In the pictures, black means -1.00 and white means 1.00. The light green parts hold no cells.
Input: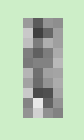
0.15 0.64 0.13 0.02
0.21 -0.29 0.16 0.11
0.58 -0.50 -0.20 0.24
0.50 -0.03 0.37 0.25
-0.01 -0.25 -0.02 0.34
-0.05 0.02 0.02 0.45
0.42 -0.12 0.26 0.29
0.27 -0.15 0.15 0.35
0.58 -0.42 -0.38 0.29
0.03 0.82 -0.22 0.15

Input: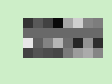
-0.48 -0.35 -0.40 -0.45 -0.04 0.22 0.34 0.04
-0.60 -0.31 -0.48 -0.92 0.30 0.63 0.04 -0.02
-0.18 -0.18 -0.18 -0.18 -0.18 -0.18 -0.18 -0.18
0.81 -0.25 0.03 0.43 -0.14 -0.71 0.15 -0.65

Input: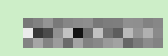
0.02 0.30 0.03 0.22 -0.17 0.29 0.01 0.07 0.21 0.27 -0.20 -0.04 0.10 0.03
-0.07 0.01 0.16 -0.05 0.05 0.09 0.11 -0.06 -0.02 -0.01 0.13 0.12 0.02 0.06
0.84 -0.57 -0.41 0.13 0.52 -0.86 -0.15 0.51 -0.11 -0.27 0.46 0.16 0.38 0.08

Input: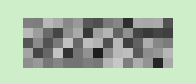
0.11 0.20 -0.07 0.04 -0.09 -0.10 -0.02 -0.07 0.41 0.56 -0.01 0.36 0.15 -0.71 0.32
0.00 -0.02 0.44 0.33 0.07 0.20 -0.31 -0.38 -0.04 0.05 -0.64 0.33 0.31 0.33 -0.36
0.46 0.23 -0.17 -0.46 0.11 0.33 -0.57 0.25 0.41 -0.22 0.13 -0.46 -0.55 -0.47 -0.50
-0.33 0.09 -0.36 -0.04 0.51 -0.19 0.48 0.40 -0.37 0.44 -0.50 -0.23 0.36 0.06 -0.03
0.29 -0.45 -0.19 0.53 -0.61 -0.10 0.14 -0.77 0.09 0.44 0.49 -0.30 0.10 0.17 0.43

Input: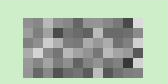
0.17 -0.19 0.07 -0.36 -0.15 -0.09 -0.29 0.48 -0.32 -0.11 -0.02 0.01
0.13 0.06 0.45 0.13 0.06 -0.21 0.15 0.17 0.07 -0.06 -0.43 0.72
0.23 -0.01 0.26 -0.42 -0.09 -0.16 -0.24 0.47 -0.17 -0.17 -0.13 0.08
0.00 0.12 0.61 0.37 -0.02 -0.06 0.34 0.19 0.35 -0.11 0.00 0.63
0.34 0.66 0.09 -0.08 0.44 0.27 0.15 -0.07 0.46 0.29 0.21 -0.32
0.20 0.04 0.29 -0.02 0.12 -0.22 0.03 0.15 -0.08 0.01 -0.57 0.65

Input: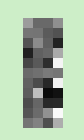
-0.09 0.02 -0.38 0.36
0.22 -0.18 -0.18 0.12
-0.08 -0.09 -0.29 -0.36
-0.35 0.09 -0.25 -0.73
-0.75 -0.25 -0.19 0.33
-0.45 -0.30 -0.65 0.91
-0.17 -0.12 -0.04 -0.08
-0.24 -0.41 -0.69 0.89
-0.28 0.49 -0.92 -0.87
-0.40 -0.20 -0.69 -0.68
-0.33 -0.16 0.14 0.95

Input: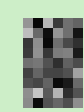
0.08 -0.91 -0.36 -0.20 -0.39 0.11
0.17 -0.94 0.43 -0.55 -0.12 -0.22
0.48 -0.18 -0.89 0.17 -0.13 -0.84
-0.57 0.11 -0.93 -0.13 -0.43 -0.62
-0.54 0.14 -0.57 -0.03 0.01 -0.80
-0.12 -0.07 -0.36 -0.63 -0.24 -0.40
-0.49 -0.21 -0.46 -0.47 -0.37 0.27
-0.37 -0.45 -0.22 -0.91 -0.80 -0.17
0.11 0.54 -0.30 0.41 -0.63 -0.35
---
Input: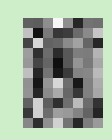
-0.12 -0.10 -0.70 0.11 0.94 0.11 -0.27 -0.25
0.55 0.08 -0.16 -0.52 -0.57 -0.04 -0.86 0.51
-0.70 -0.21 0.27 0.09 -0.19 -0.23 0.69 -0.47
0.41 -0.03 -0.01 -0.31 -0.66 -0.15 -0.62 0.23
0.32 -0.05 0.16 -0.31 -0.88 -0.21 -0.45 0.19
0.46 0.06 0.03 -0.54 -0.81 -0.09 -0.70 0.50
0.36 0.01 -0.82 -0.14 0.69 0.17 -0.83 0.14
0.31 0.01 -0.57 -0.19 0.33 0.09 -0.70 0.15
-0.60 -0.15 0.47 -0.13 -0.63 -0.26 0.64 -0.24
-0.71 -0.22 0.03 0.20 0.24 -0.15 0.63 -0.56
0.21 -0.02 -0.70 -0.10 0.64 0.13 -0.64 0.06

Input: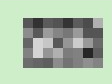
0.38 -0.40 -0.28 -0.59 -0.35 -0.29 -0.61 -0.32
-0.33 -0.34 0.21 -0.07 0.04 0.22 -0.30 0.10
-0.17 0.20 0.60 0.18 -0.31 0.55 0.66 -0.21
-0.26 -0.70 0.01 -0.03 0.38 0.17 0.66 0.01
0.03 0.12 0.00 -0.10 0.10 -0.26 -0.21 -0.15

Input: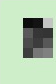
0.54 -0.85 -0.90
-0.59 -0.58 -0.30
-0.32 -0.53 -0.41
0.00 -0.07 -0.52

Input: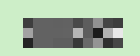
-0.52 -0.46 0.14 -0.27 -0.43 -0.23 -0.24 -0.23 -0.23 -0.51
0.82 0.39 -0.80 -0.27 0.43 -0.22 -0.23 -0.23 -0.23 0.27
-0.45 -0.63 0.16 -0.18 -0.56 -0.26 -0.26 -0.23 -0.23 -0.72

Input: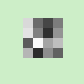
-0.03 -0.45 -0.16 0.70
0.15 -0.63 0.00 0.78
0.49 0.29 0.95 -0.29
-0.24 0.11 -0.66 0.42

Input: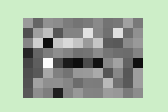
-0.05 0.26 -0.07 -0.10 0.08 -0.04 -0.09 -0.03 0.10 0.14 -0.21 0.21
0.13 -0.14 0.76 -0.12 0.06 0.77 0.03 0.03 -0.33 0.50 0.25 -0.38
0.20 0.08 -0.30 -0.28 0.55 0.21 0.54 0.70 0.55 -0.89 0.63 0.04
0.03 -0.15 -0.14 -0.08 0.09 -0.09 -0.11 0.03 0.11 -0.02 -0.21 -0.71
-0.88 -0.22 0.27 0.07 -0.87 -0.41 -0.90 -0.80 -0.41 0.98 -0.26 -0.46
0.24 -0.32 0.07 -0.33 0.33 0.21 0.19 -0.10 0.00 0.32 -0.30 -0.39
0.24 -0.30 -0.11 0.45 -0.03 -0.02 -0.15 0.05 0.13 0.12 0.27 -0.36
0.10 -0.04 0.19 0.22 0.02 0.03 0.19 0.03 -0.76 -0.01 0.11 -0.31

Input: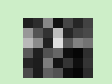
-0.48 -0.70 -0.45 -0.87 0.07 -0.65 -0.76
-0.43 -0.50 -0.70 0.48 -0.61 -0.34 0.19
-0.10 0.01 -0.32 0.75 -0.74 0.09 0.45
-0.64 -0.95 -0.89 -0.20 -0.36 -0.75 -0.31
-0.59 -0.88 -0.59 -0.84 -0.02 -0.77 -0.72
-0.66 -0.95 -0.88 -0.36 -0.25 -0.78 -0.42

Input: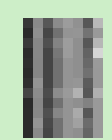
0.44 -0.32 0.14 0.22 0.09 -0.32 0.08 -0.57
0.20 -0.10 0.17 0.16 -0.11 -0.45 0.12 -0.67
0.43 -0.32 0.12 0.23 0.03 -0.37 0.06 -0.55
0.67 -0.22 0.12 0.22 -0.07 -0.46 0.06 -0.66
0.21 -0.18 0.12 0.16 -0.11 -0.46 0.05 -0.64
0.20 -0.11 0.12 0.16 -0.11 -0.46 0.05 -0.67
0.20 -0.28 0.18 0.16 -0.11 -0.46 0.16 -0.63
0.38 -0.32 0.40 0.21 0.10 -0.40 0.10 -0.46
0.20 0.02 0.12 0.16 -0.11 -0.46 0.06 -0.67
0.20 -0.32 0.33 0.16 0.05 -0.37 0.07 -0.66
0.20 -0.15 0.26 0.16 -0.11 -0.43 0.16 -0.66
0.20 -0.21 0.12 0.16 -0.11 -0.46 0.08 -0.66
